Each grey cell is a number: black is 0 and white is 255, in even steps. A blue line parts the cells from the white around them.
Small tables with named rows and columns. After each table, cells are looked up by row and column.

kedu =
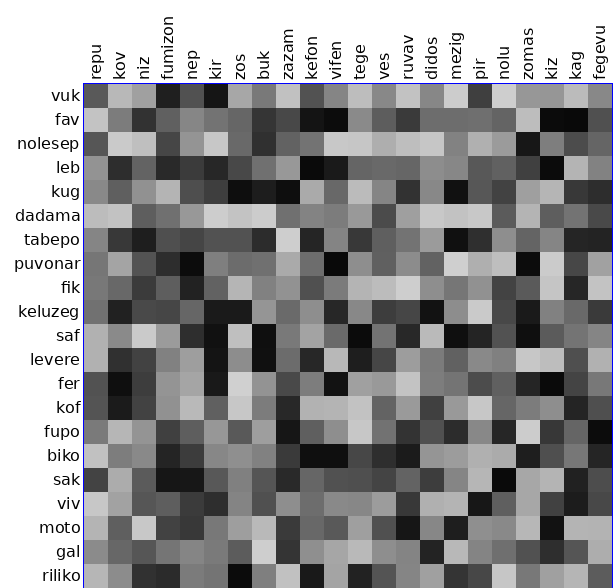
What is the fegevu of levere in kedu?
177
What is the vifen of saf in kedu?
106
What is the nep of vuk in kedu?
81
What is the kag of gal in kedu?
85
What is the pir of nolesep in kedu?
176
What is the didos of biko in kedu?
149
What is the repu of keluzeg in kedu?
113
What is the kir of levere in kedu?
20
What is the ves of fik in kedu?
188
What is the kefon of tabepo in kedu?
37
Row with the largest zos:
fer

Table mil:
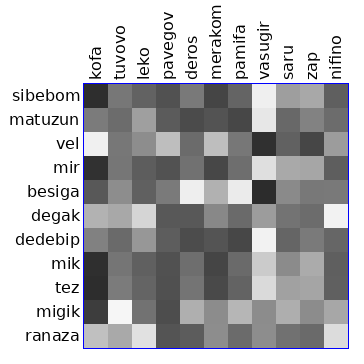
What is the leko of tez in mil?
100
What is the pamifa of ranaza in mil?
107
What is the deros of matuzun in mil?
75
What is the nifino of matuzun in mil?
108
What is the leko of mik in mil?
96
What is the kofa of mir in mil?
49
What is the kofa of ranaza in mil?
192
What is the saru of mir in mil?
169
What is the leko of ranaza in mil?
225
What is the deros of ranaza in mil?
92
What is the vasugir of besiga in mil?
44
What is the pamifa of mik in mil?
106
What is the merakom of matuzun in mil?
83
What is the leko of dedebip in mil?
151
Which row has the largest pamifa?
besiga

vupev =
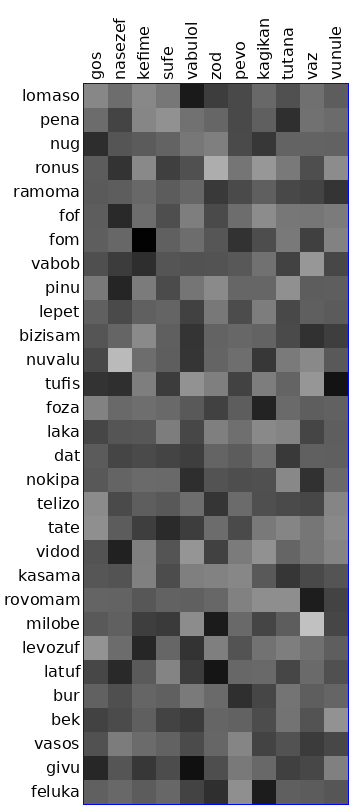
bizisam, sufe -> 95
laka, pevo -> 111
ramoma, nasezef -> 93
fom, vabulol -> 109
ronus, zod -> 173
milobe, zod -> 27
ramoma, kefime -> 104
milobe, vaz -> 193
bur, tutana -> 116
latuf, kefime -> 90
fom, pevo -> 50
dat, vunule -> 95
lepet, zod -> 120
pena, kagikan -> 95
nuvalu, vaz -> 137
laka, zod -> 127
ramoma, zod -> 57

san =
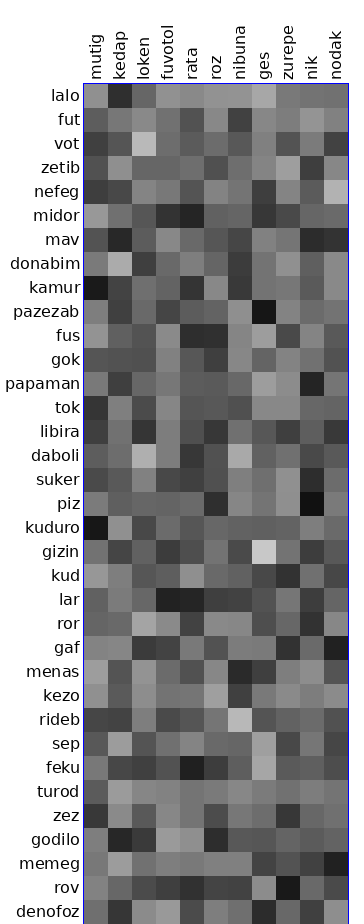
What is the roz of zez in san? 76
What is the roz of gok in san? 63
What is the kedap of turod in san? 155
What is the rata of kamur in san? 52
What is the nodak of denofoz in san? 142
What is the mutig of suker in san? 74
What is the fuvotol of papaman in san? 119
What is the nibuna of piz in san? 134
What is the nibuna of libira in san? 112
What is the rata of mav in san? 105
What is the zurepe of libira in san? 63

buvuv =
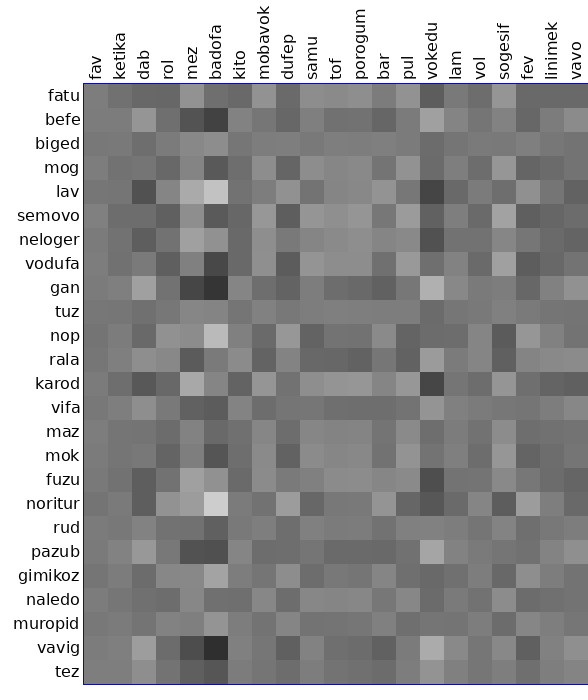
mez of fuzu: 160
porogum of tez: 112
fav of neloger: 123
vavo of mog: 115
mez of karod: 168
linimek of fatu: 105
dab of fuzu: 94
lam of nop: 109
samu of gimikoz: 109
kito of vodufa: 105
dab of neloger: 94
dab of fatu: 104
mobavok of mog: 141
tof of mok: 134
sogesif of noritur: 93
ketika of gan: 127
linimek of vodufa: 104
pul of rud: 128
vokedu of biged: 108
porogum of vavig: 108
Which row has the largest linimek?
rala

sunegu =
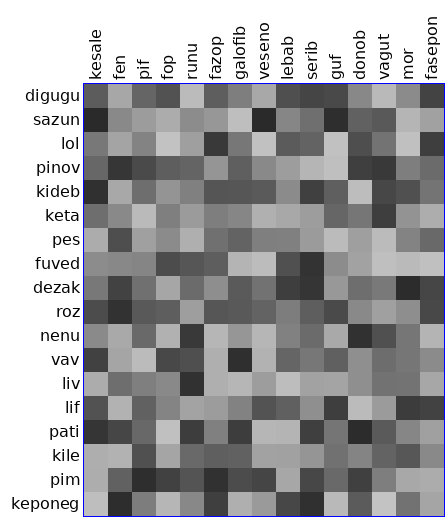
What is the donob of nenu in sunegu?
49
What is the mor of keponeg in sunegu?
114
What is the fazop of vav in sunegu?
175
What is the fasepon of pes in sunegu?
105
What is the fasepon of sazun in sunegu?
161
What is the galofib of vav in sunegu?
47
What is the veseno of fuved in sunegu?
188
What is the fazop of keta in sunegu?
126
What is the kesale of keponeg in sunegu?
190

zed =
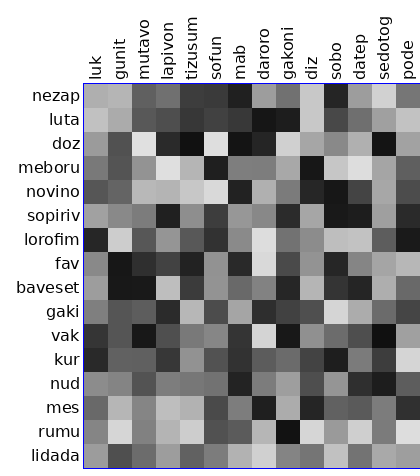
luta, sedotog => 160
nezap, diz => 200
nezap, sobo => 37
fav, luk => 137
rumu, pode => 221
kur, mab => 50
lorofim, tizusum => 88

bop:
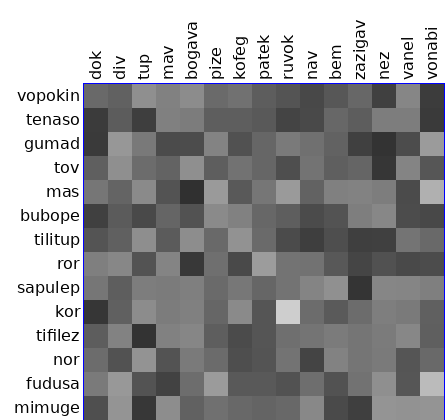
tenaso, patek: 89
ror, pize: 111
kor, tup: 140
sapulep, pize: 106
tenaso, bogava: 124
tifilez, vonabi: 95
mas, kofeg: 89
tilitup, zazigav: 63
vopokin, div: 97
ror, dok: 127
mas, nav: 98
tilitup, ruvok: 75
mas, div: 100
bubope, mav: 101
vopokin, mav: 129
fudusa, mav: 66

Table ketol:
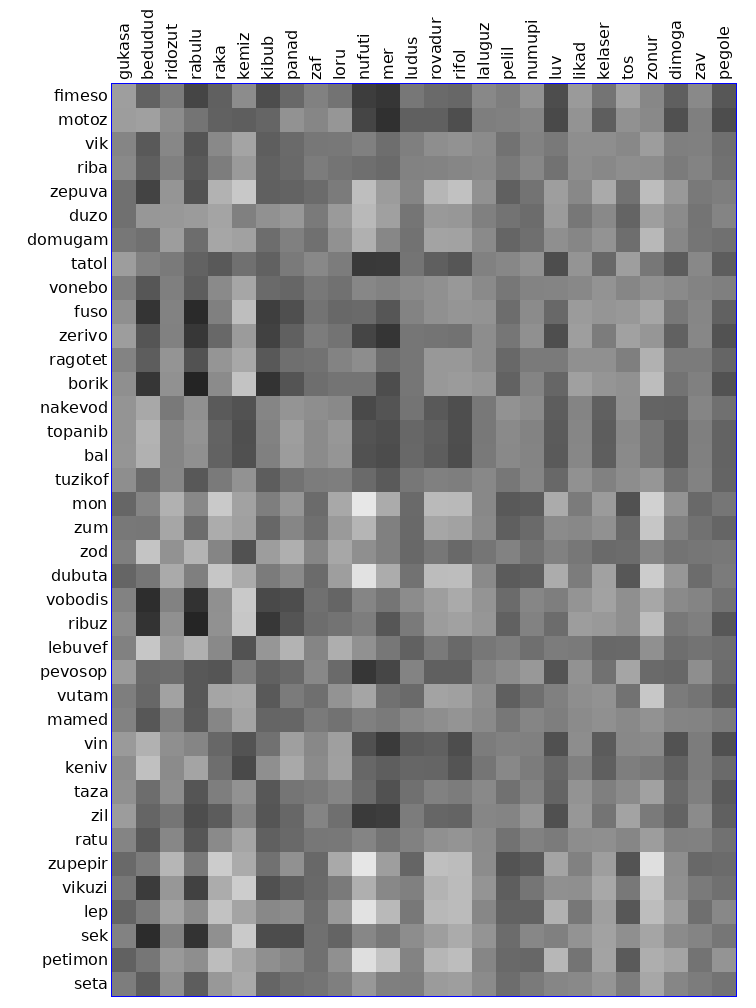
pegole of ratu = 113
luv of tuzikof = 104
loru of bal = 149
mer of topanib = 78
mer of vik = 110
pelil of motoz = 128
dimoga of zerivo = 97
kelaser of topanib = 93
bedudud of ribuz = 51
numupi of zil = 149
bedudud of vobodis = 45
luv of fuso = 104
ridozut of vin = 143
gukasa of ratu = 132

